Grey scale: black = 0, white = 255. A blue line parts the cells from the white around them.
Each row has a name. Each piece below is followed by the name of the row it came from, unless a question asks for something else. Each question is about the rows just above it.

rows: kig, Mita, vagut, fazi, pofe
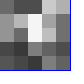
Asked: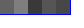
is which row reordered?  pofe
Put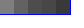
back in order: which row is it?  fazi
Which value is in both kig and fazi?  77
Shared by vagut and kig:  106
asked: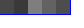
fazi
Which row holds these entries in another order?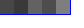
fazi

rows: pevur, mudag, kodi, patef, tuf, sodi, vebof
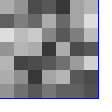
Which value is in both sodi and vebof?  88
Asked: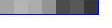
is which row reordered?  pevur
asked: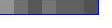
vebof
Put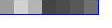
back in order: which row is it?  tuf
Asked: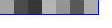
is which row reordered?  pevur
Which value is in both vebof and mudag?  96
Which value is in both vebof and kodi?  88

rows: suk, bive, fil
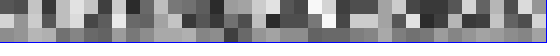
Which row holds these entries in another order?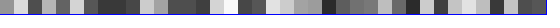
suk
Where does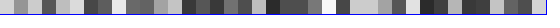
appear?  bive
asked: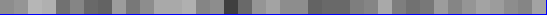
fil
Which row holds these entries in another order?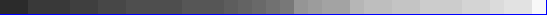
suk
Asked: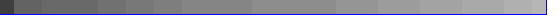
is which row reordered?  fil
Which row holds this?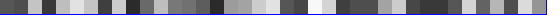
suk

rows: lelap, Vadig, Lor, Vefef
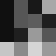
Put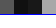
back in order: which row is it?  lelap
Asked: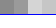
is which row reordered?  Vefef
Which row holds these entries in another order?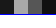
lelap
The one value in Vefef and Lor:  154
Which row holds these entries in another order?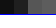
Vadig
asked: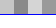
Vefef

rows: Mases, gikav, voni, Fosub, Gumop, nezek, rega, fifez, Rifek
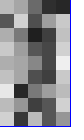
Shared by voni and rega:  121
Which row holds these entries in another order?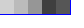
fifez
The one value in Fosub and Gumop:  71
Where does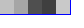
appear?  nezek
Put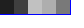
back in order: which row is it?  voni
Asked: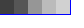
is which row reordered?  fifez
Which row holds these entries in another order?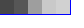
Fosub

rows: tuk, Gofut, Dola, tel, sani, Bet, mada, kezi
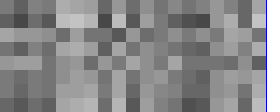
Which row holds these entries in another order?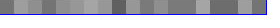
Bet
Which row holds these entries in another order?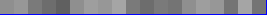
Bet

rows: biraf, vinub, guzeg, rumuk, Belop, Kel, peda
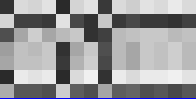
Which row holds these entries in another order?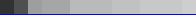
rumuk
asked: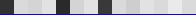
biraf

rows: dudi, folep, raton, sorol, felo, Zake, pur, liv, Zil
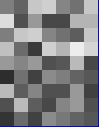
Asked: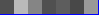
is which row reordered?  liv
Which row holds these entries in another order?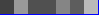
pur
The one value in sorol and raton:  207
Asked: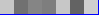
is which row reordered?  dudi
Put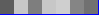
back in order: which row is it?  raton
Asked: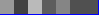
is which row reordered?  pur

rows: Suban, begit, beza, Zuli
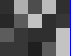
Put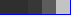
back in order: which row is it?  beza
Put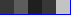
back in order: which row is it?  Zuli
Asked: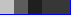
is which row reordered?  Zuli
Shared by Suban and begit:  47
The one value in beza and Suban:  47
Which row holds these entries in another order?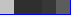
beza
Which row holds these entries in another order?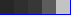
begit

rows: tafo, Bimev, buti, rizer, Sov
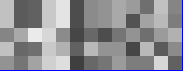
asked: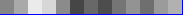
buti
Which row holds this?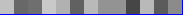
rizer

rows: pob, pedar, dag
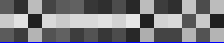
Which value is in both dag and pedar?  83
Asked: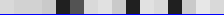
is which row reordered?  pedar
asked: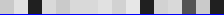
pedar
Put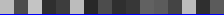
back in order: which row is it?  pob

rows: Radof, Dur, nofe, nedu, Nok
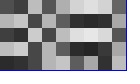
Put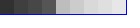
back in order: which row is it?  nofe
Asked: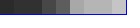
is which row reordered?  Dur

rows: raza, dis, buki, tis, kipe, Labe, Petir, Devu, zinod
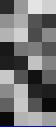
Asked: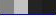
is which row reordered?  kipe
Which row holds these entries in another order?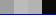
zinod
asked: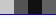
Labe
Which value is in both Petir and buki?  138
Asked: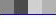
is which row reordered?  buki
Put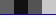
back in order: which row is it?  Labe

